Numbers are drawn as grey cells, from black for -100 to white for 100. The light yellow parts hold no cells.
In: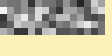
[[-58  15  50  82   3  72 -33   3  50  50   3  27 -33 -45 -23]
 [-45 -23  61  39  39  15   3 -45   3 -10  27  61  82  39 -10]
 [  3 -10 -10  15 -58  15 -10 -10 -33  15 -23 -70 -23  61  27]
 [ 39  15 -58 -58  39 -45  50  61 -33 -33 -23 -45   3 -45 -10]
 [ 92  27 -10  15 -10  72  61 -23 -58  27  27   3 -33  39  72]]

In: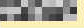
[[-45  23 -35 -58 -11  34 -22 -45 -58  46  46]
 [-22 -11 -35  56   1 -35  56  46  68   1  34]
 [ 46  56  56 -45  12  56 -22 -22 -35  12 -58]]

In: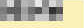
[[ -3 -25 -25  23 -14 -35  23 -61 -35]
 [ 10  43 -14  33  10  55  55  -3  33]
 [ 23  67 -14  43  33  80  10  67  43]]

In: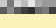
[[-28   8 -28 -51 -64 -16  -5 -51]
 [ 59  -5  69  47  81  34  21  21]]

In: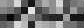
[[-59 -94 -59  34   1 -22 -59 -71 -71  23 -83 -83]
 [-22 -10  68  44 -71  44  34  23  57 -10 -10 -33]
 [  1 -10 -33 -83  78 -46 -22  12  34 -46  23 -22]
 [ 23  12  68 -33 -83   1  34  12  68 -33 -10   1]]

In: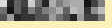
[[-35  22 -71 -59 -59 -35 -35  22 -13 -35 -71  22 -48 -48  -1]
 [-13 -84 -23 -59  -1 -35  -1  11  35 -23  48  35 -59  11  48]
 [ 71 -71 -23 -48  61 -13 -71  35  -1  22  35  35 -84 -48  -1]]

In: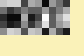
[[-67 -92 -92  34 -80 -47  96 -26  34  75]
 [-47 -80 -67  10 -57 -13  75 -26  21  45]
 [-13 -57 -36  -3 -26 -26  21 -36  -3  34]
 [ 10  65  55 -36  55  45 -80  34 -36 -80]
 [ 55  65  65 -47  34  21 -92  21 -13 -57]]

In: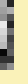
[[-94 -24]
 [-60 -60]
 [-24  12]
 [ 12 -35]
 [ 25  36]
 [ 36 -71]
 [ 46 -35]
 [ 57 -48]
 [ 69 -11]
 [ 82 -71]]
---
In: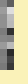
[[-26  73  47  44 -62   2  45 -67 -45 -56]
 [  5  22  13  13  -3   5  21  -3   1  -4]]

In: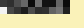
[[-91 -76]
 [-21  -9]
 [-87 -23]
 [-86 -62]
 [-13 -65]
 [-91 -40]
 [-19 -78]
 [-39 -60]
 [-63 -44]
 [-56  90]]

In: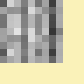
[[ 36  27  33  32   0  27  38  35  37]
 [-52 -19 -42 -44 -58 -19 -22 -52 -21]
 [ 28  11  40  41  52  11  33  29  32]
 [-10  38   7   6   9  37  25 -10  26]
 [ 47  70  41  41  70  70  43  48  43]
 [ -1 -12   1   2  12 -12  -9   0 -10]
 [ 41  16  57  58  78  17  42  42  42]
 [ 66  14  51  53  45  14  30  67  30]
 [-30  28  -8  -9  26  28   5 -30   6]]

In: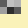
[[ 41 -30]
 [ 51 -65]
 [-28  24]]

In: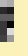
[[ 34 -78 -27 -93  71  19]
 [ 43 -67 -27 -56 -55 -48]]

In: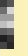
[[-32  66  24  65 -16 -60 -69]
 [-51 -13  24  50 -25 -75 -45]]

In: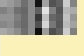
[[  3  33  17  27   0]
 [ 60  43  51  46  60]
 [-24 -33 -28 -32 -24]
 [-35   1 -19  -7 -38]
 [ 26  78  51  67  22]
 [-84 -24 -56 -37 -88]
 [  8   9   9   8   9]
 [-13 -19 -16 -18 -13]
 [ 10 -12  -1  -7  10]
 [ 21  11  15  12  22]
 [ 28   0  15   6  32]]
